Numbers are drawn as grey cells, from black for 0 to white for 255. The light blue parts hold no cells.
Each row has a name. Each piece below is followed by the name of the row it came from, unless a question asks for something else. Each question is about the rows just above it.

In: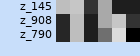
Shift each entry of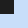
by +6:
[36]
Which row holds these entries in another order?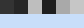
z_908

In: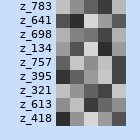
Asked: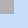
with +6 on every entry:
[183]
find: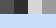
z_641
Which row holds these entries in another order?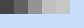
z_321
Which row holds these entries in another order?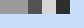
z_134
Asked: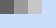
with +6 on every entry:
[103 161 204]
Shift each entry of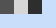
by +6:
[ 88 220  52]
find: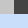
z_395

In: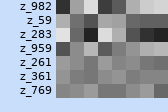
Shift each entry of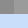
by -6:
[134 149]
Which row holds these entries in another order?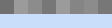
z_261
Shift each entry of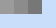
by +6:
[161 146 125]
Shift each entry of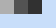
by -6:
[169  77  43]

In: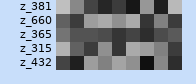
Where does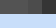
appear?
z_365
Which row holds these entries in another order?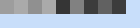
z_660
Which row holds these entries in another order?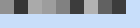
z_315
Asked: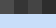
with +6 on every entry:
[82 59 74 51]
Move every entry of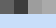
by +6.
[103  66 163 176]
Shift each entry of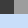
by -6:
[ 54 151]
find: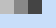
z_381

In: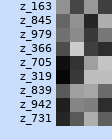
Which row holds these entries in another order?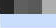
z_731
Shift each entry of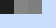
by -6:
[ 25 127 121]
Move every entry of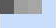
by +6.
[ 95 165 172]

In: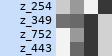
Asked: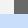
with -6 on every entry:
[237  99]
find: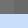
z_349
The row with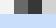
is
z_443
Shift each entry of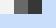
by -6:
[237  99  49]
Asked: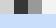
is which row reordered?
z_752
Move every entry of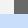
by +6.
[249 111]

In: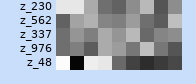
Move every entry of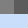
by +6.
[133  98]
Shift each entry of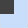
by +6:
[72]
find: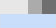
z_230
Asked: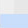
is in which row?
z_48
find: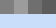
z_562
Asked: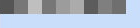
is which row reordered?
z_976
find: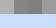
z_562

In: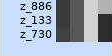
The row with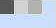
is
z_886
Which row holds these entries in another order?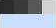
z_133
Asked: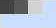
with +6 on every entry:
[ 72  93 216]

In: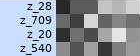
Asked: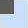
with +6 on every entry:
[97]
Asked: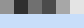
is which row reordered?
z_20
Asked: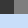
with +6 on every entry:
[ 61 132]
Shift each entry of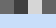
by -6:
[100  57 208  93]
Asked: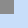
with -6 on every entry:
[133]

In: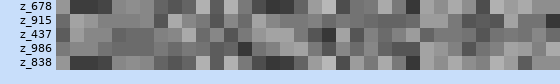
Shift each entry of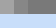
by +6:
[169 141 127 127]
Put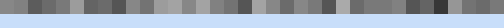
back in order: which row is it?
z_437
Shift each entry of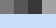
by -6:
[115  79  49 157]
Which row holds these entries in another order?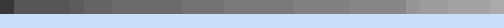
z_915
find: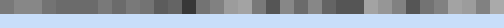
z_986

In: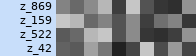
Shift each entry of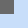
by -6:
[99]
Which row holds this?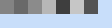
z_869
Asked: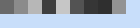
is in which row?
z_869
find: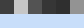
z_869

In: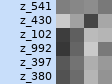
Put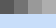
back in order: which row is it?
z_397
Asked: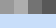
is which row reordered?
z_397
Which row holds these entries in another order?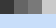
z_992
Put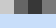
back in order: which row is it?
z_992

